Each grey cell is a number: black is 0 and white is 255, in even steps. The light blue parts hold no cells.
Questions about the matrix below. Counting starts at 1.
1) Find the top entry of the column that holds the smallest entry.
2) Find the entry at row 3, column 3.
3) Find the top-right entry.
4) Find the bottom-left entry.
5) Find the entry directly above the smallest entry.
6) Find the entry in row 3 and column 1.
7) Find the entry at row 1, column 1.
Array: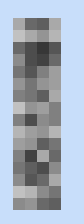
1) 95
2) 55
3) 169
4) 139
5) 148
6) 105
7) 169

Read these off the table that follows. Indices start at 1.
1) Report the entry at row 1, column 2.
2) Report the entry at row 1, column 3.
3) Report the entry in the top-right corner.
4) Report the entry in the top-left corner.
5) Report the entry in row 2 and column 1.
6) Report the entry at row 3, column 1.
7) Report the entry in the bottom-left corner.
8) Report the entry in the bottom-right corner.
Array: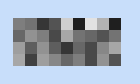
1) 115
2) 54
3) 31
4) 126
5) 103
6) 158
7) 167
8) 83

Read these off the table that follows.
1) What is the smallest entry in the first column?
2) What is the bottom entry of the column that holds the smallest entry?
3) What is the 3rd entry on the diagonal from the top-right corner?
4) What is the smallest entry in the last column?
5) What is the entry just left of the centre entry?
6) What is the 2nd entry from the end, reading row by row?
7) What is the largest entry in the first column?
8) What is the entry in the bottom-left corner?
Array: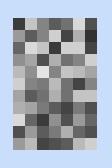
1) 59
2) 207
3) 207
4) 50
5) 122
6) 186
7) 217
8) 154

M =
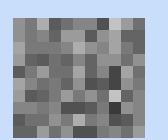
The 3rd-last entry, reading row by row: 133
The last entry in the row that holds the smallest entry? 133
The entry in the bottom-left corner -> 100
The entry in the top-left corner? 145
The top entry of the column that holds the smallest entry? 195
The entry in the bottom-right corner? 155
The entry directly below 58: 81
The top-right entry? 112
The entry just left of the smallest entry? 121
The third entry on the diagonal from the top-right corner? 164
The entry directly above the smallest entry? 195
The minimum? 58
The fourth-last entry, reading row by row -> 121
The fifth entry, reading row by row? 112
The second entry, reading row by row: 121
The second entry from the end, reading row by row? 112
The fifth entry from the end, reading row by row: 81
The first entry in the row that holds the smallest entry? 133

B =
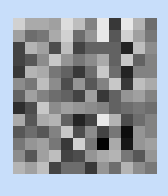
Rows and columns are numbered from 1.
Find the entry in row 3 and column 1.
67
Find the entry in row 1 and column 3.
170
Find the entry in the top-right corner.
109
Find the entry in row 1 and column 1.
209
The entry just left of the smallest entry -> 119
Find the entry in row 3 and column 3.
160
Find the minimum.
2
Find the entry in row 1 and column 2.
170
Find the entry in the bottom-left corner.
180
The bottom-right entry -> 119
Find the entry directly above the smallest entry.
67
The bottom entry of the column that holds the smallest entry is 149
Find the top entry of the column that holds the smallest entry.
232
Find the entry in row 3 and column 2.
180
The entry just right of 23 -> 149
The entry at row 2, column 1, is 160

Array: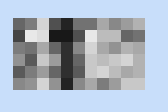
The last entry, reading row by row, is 200
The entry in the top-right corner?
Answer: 178
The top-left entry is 102
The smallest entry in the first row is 35
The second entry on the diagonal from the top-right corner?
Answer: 102
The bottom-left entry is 136
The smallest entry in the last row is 35
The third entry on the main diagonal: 168
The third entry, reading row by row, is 212
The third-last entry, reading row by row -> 156
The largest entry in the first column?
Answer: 146
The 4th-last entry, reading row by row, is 124
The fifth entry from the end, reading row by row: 168

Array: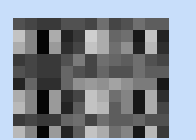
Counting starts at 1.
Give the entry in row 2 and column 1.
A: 195
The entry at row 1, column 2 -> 69
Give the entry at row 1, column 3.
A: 57
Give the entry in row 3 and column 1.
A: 172
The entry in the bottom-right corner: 57
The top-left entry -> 81
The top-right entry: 93
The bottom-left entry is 184
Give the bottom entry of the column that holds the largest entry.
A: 195
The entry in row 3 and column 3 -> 5
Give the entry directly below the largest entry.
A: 195
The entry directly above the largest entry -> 69
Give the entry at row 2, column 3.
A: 5
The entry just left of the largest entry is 57

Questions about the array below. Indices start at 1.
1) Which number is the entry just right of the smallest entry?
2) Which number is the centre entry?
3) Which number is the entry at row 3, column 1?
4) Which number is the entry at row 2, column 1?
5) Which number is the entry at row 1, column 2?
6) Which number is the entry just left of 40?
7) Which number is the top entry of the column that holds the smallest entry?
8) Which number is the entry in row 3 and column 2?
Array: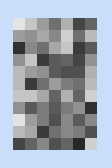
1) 207
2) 156
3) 49
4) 156
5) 197
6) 100
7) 69
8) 136
